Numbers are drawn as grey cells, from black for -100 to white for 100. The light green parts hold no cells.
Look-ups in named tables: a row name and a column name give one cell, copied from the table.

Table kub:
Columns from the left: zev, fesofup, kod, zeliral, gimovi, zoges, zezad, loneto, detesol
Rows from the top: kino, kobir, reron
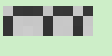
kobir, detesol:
56
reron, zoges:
57
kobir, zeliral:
56
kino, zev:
55
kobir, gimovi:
-59
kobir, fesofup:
57
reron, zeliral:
57

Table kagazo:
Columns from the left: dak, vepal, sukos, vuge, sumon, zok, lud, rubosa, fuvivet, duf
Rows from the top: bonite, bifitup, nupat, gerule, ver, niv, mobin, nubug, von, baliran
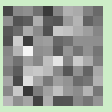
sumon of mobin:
46
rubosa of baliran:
6
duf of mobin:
32
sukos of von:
-56
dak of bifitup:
12
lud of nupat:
51
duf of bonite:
-18
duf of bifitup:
-8
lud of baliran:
-35
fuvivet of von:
41
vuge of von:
-3
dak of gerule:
-37
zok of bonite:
4
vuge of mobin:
57
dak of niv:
10
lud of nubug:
15
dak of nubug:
29
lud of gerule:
-11

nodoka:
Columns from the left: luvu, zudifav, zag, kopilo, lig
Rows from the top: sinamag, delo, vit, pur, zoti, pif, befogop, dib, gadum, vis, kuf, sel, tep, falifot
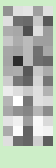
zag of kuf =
4
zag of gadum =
58
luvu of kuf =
31
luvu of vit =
35
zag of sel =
24
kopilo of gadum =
75
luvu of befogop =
34
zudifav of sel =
88
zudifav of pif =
-65
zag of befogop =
-32
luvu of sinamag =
14
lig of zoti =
31
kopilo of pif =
-14
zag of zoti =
46
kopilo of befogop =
56
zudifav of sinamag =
76
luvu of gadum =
85
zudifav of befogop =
36
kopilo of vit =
74

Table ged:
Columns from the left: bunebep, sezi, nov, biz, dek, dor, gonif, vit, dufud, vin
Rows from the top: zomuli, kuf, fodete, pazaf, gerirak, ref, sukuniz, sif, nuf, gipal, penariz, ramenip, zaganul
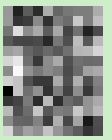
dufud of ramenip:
-81
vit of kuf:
58
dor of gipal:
-64
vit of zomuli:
-2
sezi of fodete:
74
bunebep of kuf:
20
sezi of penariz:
-38
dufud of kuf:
-1
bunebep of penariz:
45
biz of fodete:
33
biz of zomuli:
-66

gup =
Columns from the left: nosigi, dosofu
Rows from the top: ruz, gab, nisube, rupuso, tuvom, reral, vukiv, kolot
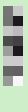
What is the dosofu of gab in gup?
-79
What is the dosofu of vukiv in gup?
-23
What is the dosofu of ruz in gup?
57
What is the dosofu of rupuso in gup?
-48
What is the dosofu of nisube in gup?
47
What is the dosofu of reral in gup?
60
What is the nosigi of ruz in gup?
-8

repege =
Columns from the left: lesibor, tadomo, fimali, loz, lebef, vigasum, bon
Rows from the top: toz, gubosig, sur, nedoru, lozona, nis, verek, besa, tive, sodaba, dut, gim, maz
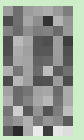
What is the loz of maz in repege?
84
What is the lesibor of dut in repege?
-9
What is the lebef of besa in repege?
-36
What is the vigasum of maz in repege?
80
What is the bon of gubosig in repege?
17
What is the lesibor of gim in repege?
5
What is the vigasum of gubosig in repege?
41
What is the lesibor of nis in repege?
-29
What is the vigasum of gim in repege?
8
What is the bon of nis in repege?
-33
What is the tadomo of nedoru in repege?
47
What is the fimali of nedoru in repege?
30
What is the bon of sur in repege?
20
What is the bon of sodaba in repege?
33
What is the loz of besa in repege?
-37
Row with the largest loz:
maz

